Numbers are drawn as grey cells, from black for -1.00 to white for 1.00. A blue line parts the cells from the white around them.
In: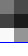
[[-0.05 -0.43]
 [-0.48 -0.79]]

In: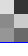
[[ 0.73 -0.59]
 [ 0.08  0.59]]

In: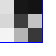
[[ 0.75 -0.82]
 [ 0.69 -0.51]]

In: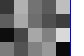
[[-0.58  0.39]
 [-0.26  0.32]]

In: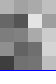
[[ 0.41  0.27]
 [-0.19 -0.34]]

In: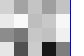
[[0.65 0.28]
 [0.83 0.95]]

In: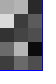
[[ 0.34  0.41]
 [ 0.71 -0.53]]

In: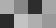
[[ 0.37  0.06]
 [-0.66  0.53]]
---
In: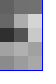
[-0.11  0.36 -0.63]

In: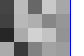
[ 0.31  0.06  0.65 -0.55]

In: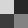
[-0.69 -0.53]

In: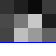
[-0.54  0.57  0.49]

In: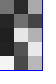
[ 0.33 -0.12 -0.75]

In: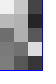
[-0.47  0.39 -0.14]

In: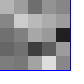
[ 0.05  0.35  0.31 -0.11 -0.02]

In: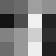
[ 0.13  0.88  0.19 -0.15]

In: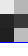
[ 0.43 -0.72]
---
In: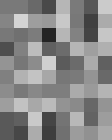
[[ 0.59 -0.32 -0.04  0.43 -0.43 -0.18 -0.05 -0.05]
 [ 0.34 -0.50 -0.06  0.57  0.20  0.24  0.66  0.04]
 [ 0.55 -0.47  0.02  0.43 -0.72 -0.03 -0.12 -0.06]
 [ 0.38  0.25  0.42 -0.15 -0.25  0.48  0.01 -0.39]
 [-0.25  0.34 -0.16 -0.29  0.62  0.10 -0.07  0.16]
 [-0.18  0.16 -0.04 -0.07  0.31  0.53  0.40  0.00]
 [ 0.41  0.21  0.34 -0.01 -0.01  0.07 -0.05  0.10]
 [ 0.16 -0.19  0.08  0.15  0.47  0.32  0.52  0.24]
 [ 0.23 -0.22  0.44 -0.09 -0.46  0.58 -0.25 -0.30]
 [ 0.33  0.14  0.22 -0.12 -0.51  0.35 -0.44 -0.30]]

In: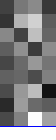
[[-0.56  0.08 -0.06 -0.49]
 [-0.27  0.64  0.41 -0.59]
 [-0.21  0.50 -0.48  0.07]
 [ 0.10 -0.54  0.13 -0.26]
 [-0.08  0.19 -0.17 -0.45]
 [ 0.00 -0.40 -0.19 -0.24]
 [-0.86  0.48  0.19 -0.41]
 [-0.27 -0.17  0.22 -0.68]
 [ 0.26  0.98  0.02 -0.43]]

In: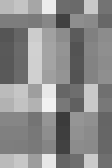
[[-0.10  0.58 -0.17 -0.15  0.85  0.30  0.54  0.45]
 [-0.19  0.08  0.11 -0.49  0.06 -0.04 -0.02 -0.02]
 [ 0.10  0.00 -0.29  0.10  0.26  0.60 -0.21 -0.33]
 [ 0.12  0.04 -0.35  0.16  0.29  0.64 -0.17 -0.30]
 [ 0.10  0.03 -0.33  0.14  0.29  0.63 -0.18 -0.31]
 [ 0.12  0.03 -0.35  0.16  0.25  0.63 -0.17 -0.30]
 [-0.12  0.58 -0.14 -0.20  0.82  0.24  0.55  0.47]
 [-0.06  0.58 -0.25 -0.06  0.89  0.40  0.52  0.40]
 [-0.21  0.13  0.17 -0.54  0.17 -0.09  0.05  0.05]
 [-0.20  0.09  0.14 -0.51  0.11 -0.06  0.00  0.00]
 [-0.19  0.08  0.10 -0.49  0.04 -0.05 -0.02 -0.01]
 [-0.13  0.59 -0.14 -0.21  0.81  0.23  0.56  0.47]]

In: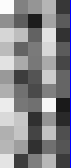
[[-0.57  0.42  0.17  0.01  0.98]
 [-0.29  0.29 -0.78 -0.27  0.12]
 [-0.61  0.78 -0.23  0.49  0.68]
 [-0.29  0.69 -0.04 -0.22  0.47]
 [-0.45  0.33 -0.06  0.33  0.77]
 [-0.21  0.60 -0.34 -0.52  0.20]
 [-0.21  0.00 -0.42 -0.11  0.37]
 [-0.80  0.93 -0.12 -0.07  0.85]
 [-0.68  0.16 -0.62  0.56  0.70]
 [-0.38  0.52 -0.47  0.54  0.38]
 [-0.33 -0.12 -0.62  0.24  0.43]
 [-0.54  0.44 -0.01 -0.52  0.79]]

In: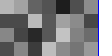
[[ 0.10 -0.38 -0.77 -0.35 -0.22  0.27  0.43]
 [-0.44  0.09  0.26 -0.31  0.47 -0.42 -0.42]
 [-0.15  0.02  0.53 -0.31 -0.69 -0.46  0.06]
 [ 0.20 -0.08  0.09  0.48 -0.53  0.05 -0.40]]

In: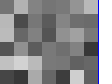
[[ 0.45  0.16 -0.05 -0.08  0.03  0.40 -0.09]
 [-0.16 -0.14  0.04 -0.29 -0.07 -0.41  0.44]
 [-0.05  0.26  0.14 -0.34  0.01 -0.19  0.47]
 [-0.57  0.02 -0.13 -0.05 -0.28  0.13 -0.34]
 [-0.19 -0.24 -0.07 -0.05  0.46  0.65  0.51]
 [-0.25  0.62 -0.52 -0.19  0.33 -0.56 -0.45]]

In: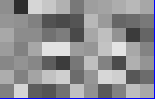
[[ 0.31  0.44  0.36  0.28  0.24 -0.06  0.39  0.56  0.68 -0.64  0.11]
 [-0.05 -0.15 -0.20  0.21  0.44 -0.34 -0.42 -0.36  0.01  0.14  0.17]
 [-0.21 -0.54  0.15  0.50  0.31 -0.43 -0.02 -0.11  0.10  0.10  0.32]
 [ 0.03  0.32  0.79  0.53  0.18  0.22  0.77  0.77  0.31  0.01  0.22]
 [ 0.16  0.38 -0.41  0.02  0.50 -0.07 -0.53 -0.27  0.06  0.15  0.06]
 [-0.15 -0.32  0.62  0.69  0.18 -0.15  0.62  0.52  0.29  0.01  0.36]
 [ 0.32  0.49  0.01 -0.30  0.14  0.51 -0.11 -0.34 -0.27  0.67  0.00]]
